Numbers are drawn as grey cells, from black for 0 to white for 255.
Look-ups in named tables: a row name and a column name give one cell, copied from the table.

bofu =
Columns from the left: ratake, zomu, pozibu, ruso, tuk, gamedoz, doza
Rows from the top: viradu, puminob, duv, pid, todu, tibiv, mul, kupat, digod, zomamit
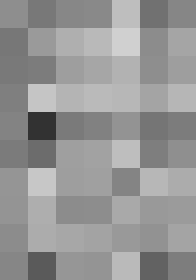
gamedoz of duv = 142
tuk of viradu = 190
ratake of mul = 149
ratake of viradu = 142
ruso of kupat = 141
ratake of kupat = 148
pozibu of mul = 158
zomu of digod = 172
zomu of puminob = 154
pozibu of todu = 122
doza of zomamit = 125
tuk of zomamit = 186
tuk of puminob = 208
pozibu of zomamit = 150
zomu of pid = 197
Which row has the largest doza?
pid

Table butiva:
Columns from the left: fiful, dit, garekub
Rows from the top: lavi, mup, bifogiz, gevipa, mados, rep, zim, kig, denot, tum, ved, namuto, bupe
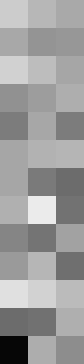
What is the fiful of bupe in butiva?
6
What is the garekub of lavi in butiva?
169
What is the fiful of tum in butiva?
154
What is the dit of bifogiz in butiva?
189
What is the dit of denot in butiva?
116
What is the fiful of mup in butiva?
168
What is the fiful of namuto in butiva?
108
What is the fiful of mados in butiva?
124
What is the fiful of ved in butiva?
224
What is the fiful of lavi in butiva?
204
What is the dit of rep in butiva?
178
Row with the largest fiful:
ved

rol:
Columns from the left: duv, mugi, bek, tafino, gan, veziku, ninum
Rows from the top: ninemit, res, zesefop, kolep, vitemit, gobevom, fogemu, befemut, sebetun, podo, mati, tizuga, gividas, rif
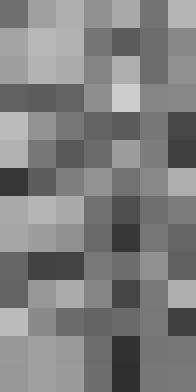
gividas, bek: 154
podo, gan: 110
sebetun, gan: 54
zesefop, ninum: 145
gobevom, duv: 177
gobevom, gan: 157
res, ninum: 135
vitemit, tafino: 100
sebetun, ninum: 101
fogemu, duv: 54
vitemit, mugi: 146
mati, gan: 70
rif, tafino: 110
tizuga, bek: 107
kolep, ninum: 135
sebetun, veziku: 118
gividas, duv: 153
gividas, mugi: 160

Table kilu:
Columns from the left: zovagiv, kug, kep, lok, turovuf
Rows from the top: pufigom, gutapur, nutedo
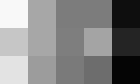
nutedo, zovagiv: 227
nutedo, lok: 109
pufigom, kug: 167
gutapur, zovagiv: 198
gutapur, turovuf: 36
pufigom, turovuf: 14
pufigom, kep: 124
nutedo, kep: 122
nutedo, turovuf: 5
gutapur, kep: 126
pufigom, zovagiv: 248
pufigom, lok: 124
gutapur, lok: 164
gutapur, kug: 167
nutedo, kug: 156
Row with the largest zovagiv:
pufigom

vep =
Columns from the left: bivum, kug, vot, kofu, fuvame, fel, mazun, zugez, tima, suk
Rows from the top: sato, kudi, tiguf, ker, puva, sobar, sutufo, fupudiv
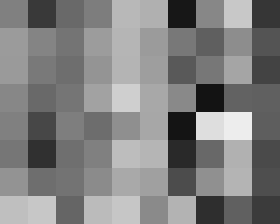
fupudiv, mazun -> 179
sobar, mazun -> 41
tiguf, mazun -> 89
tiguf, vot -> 110
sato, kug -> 57
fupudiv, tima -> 96
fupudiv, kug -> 199
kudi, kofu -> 156
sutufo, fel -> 160
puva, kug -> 71
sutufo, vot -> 115
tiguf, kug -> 121
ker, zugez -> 19
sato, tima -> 200
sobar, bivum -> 118

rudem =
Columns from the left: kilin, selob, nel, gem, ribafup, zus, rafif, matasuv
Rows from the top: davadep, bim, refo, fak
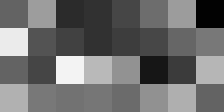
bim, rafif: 102
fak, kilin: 177
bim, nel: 65
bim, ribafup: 61
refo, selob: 69
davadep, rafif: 156
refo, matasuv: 182
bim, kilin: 235
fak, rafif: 175
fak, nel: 114
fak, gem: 118
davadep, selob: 157
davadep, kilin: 99
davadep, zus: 109
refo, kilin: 99
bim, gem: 49
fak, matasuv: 99
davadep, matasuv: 2
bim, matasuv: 120

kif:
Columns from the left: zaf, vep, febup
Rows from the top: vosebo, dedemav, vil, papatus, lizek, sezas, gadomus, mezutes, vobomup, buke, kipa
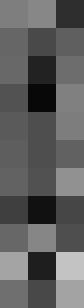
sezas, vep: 78
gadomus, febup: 145
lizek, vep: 78
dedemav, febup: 95
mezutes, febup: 70
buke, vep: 30
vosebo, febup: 46
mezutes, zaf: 63

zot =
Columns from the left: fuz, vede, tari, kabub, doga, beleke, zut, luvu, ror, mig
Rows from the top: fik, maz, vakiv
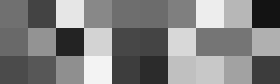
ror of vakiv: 162
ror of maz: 117
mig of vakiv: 60
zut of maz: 216
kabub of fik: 136
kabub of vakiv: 243
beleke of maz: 68
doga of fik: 110
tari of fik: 230
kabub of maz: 211

